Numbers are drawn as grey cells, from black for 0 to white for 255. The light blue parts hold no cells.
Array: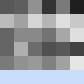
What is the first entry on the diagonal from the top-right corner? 31
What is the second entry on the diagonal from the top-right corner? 222
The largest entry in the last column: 230
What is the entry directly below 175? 145
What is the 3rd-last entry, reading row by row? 129
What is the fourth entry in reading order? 52
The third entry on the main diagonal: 137
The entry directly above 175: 137
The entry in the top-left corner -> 88

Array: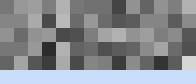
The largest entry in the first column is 146
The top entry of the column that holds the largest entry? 177
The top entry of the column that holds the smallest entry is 126
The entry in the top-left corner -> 119
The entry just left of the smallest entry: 152
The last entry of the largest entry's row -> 214
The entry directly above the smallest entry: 152
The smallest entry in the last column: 80
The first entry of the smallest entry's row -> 119
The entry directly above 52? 164
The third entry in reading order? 158
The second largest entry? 185
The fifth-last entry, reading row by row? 139
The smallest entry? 44
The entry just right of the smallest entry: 177
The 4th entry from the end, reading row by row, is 100
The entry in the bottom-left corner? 100

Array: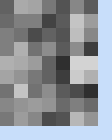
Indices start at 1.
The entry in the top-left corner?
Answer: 98
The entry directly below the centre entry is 98
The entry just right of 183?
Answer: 148
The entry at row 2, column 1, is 106
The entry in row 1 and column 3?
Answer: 164
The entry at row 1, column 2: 170
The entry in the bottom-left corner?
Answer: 120
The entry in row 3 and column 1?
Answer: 127
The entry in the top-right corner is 91
